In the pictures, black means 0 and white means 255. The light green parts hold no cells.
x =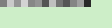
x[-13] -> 127
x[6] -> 84
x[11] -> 161

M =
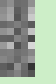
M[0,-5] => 127
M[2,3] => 121
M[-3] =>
[134, 124, 105, 130, 154]
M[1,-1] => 182
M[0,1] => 143
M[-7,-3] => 89
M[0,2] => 108
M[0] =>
[127, 143, 108, 111, 144]
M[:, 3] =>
[111, 114, 121, 110, 129, 119, 113, 118, 130, 108, 103]
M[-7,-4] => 157
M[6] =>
[153, 185, 81, 113, 215]
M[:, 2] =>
[108, 94, 86, 126, 89, 132, 81, 112, 105, 144, 130]
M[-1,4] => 84
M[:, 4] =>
[144, 182, 201, 91, 194, 74, 215, 134, 154, 52, 84]
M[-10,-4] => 162

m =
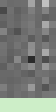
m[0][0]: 115
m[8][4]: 42
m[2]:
[103, 109, 101, 111, 116, 106, 96, 102]
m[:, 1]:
[107, 112, 109, 110, 98, 105, 103, 98, 94, 115, 105, 101, 105, 103]
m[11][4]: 114
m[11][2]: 104
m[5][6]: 88
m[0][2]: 109
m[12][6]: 85
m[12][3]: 117
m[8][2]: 136
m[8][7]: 102
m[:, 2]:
[109, 96, 101, 104, 82, 109, 116, 104, 136, 105, 109, 104, 111, 113]
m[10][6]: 113
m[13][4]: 116
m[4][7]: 105
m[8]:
[107, 94, 136, 95, 42, 110, 77, 102]
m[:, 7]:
[122, 103, 102, 126, 105, 108, 110, 119, 102, 123, 107, 101, 108, 119]
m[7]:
[113, 98, 104, 112, 145, 108, 169, 119]
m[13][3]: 108
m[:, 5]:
[106, 108, 106, 105, 111, 110, 111, 108, 110, 108, 115, 106, 105, 107]
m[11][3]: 110
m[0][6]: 193
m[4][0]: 131
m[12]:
[126, 105, 111, 117, 153, 105, 85, 108]
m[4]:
[131, 98, 82, 108, 118, 111, 133, 105]
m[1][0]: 73

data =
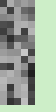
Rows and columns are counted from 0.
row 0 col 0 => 70
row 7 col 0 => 156
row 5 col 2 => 92
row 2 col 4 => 110
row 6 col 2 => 168
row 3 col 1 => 71
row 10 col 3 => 105
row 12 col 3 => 181
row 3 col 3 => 177
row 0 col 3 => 157
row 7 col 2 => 145
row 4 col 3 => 64
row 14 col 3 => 190
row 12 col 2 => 165
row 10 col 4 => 31
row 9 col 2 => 170
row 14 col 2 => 72
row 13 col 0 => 164
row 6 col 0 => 138
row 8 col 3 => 73
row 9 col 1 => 60
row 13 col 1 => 93
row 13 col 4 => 76

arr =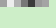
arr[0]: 161
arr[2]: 177
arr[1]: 237
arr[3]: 119

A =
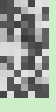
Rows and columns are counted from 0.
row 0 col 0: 73
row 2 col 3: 69
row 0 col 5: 228
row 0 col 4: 70
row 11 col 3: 143
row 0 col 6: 222
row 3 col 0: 84
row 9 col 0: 179
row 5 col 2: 186
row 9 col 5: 184
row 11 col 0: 218
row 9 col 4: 70
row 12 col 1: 86
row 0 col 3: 209
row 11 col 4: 70
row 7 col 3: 208
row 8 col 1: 133
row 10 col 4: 214
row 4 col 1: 74
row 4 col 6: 97
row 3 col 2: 66
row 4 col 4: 93
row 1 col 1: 83
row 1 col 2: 81
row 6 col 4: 79
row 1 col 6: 86
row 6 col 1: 215
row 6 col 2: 215
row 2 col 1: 80
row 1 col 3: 177

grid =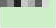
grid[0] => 108
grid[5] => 91

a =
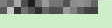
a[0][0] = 126
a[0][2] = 168
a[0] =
[126, 100, 168, 78, 31, 111, 155, 117, 117, 82, 140, 144, 134, 100]
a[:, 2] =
[168, 49]
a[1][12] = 66
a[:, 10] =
[140, 128]
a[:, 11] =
[144, 91]

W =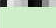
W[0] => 31
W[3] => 182
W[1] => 226
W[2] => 201
